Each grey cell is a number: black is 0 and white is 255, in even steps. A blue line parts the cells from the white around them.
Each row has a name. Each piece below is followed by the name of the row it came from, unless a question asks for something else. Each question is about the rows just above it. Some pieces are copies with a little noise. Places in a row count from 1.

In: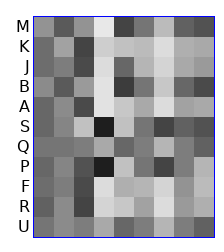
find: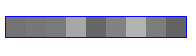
Q
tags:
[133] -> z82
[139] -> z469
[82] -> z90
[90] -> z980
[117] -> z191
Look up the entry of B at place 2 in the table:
z980
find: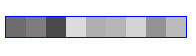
F
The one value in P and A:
[103]

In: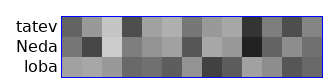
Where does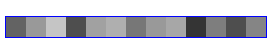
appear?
tatev
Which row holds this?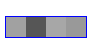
Neda
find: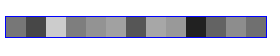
Neda
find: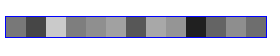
Neda
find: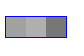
tatev

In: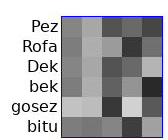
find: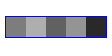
bek
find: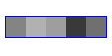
Rofa

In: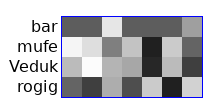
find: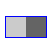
mufe
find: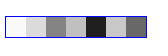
mufe
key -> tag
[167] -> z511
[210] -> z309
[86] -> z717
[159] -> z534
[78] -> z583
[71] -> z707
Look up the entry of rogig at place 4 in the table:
z583
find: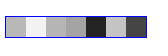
Veduk
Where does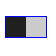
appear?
mufe
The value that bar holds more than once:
[93]

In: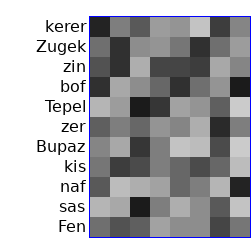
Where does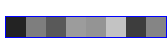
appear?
kerer
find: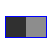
Zugek
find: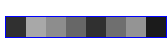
bof
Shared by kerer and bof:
[148]
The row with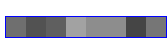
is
Fen

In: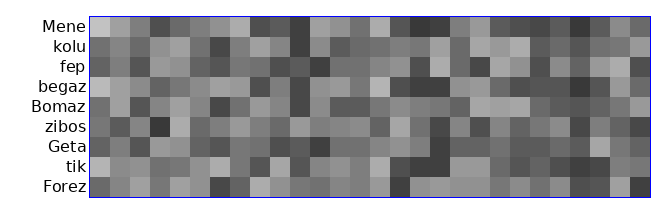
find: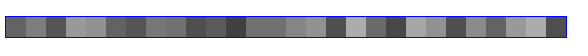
fep
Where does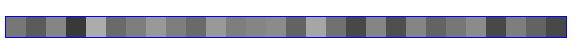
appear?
zibos
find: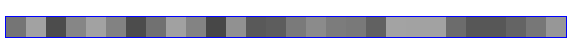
Bomaz
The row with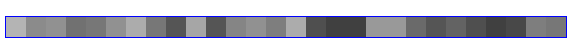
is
tik
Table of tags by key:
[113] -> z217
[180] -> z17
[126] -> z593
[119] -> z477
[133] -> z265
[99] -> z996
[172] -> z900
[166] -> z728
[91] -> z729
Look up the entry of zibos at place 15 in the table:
z996
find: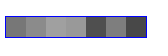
begaz

